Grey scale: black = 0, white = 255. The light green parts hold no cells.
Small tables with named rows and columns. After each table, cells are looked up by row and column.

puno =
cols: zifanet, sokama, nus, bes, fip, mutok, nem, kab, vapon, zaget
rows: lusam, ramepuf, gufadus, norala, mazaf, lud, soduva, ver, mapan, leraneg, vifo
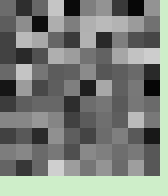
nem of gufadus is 41
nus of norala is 81
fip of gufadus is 58
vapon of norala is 194
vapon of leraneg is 121
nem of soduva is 118
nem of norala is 98
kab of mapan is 127
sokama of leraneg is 135
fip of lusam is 10
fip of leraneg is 79
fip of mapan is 94

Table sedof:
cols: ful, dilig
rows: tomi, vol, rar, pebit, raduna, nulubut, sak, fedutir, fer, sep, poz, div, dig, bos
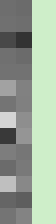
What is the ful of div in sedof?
191
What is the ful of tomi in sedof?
110
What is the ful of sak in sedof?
115
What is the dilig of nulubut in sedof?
129
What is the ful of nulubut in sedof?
163
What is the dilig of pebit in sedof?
108
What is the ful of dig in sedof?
100
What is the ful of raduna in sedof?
114
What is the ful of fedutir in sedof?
212
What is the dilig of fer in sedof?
148
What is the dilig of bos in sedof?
131
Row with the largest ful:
fedutir

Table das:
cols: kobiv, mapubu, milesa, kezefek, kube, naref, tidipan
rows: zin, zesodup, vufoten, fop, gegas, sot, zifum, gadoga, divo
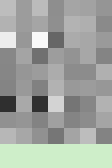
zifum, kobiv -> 47
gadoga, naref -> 141
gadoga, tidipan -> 165
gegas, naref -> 141
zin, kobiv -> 189
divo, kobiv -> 183
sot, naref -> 156
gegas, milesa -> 156
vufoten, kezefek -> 102
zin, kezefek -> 142
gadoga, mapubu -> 149
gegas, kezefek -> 172

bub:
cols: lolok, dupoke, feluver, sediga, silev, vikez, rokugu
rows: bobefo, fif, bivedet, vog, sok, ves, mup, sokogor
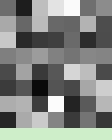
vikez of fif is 179
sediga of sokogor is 132
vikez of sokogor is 116
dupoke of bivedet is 41
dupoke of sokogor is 170
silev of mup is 35
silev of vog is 116
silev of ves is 72
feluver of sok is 57
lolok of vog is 127
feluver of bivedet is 58
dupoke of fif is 103
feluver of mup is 61
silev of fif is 101
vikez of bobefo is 111
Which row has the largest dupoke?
mup

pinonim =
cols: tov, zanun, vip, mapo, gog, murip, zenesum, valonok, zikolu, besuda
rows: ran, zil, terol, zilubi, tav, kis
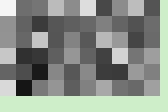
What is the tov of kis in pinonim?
217
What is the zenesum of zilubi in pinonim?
65
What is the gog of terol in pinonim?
131
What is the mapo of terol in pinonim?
85
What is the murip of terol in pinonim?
88
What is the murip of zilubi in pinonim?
98
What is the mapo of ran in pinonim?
187
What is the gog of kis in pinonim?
94
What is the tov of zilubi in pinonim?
199
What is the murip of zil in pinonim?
104
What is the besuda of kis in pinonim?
160
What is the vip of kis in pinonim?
121
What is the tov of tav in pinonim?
100
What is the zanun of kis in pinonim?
21
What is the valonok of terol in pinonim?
153
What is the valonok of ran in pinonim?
140
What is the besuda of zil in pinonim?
108
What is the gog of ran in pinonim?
140
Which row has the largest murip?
ran

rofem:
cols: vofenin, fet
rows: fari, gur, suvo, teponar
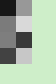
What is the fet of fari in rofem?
152
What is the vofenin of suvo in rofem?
126
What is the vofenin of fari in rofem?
23
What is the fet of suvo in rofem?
57
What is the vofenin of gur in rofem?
123
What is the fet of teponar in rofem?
199
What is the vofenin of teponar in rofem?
66
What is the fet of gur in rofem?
217
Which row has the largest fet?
gur

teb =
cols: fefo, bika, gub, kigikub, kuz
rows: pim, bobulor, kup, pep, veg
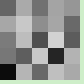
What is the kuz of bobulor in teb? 105
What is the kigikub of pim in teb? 164
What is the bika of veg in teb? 181
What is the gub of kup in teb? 79
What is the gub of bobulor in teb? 142
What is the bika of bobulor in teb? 200
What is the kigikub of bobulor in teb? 166

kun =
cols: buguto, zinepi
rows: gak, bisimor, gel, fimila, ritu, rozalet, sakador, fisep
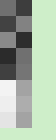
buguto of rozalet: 243
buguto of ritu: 64
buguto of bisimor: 66
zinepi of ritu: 117
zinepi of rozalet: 163
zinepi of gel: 45
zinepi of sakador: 173
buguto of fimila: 43
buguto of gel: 137
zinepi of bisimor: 130
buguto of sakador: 238
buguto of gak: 112
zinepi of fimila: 112
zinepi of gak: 61
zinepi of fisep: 163
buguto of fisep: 228

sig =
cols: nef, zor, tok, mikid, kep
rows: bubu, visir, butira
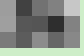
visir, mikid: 46
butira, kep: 136
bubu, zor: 65
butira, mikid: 102
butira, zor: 92
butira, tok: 140
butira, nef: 122

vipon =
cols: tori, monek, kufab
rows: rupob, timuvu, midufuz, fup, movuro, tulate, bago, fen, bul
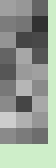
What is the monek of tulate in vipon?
182
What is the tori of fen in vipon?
205
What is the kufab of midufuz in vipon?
72
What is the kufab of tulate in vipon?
138
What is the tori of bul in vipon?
138
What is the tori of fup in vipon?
100
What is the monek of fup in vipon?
167
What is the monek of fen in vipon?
176
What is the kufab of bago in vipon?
168
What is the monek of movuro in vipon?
154
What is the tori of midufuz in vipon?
148
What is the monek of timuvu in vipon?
117
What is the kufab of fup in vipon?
85
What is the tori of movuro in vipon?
86
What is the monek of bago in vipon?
69
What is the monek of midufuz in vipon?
69
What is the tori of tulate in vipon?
120
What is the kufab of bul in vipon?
109

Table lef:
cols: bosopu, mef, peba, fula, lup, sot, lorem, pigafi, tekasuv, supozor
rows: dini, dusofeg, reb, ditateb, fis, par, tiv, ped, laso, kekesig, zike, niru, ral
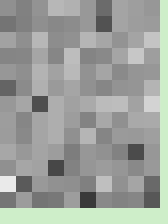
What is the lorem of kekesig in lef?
145
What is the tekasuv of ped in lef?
169
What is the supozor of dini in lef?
151
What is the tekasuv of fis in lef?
149
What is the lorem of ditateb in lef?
137
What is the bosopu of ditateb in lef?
133
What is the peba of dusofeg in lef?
143
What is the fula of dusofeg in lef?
136
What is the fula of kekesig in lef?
157
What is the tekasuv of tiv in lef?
162
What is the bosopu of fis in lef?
151
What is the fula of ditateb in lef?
134
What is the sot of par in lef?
145
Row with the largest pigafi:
tiv

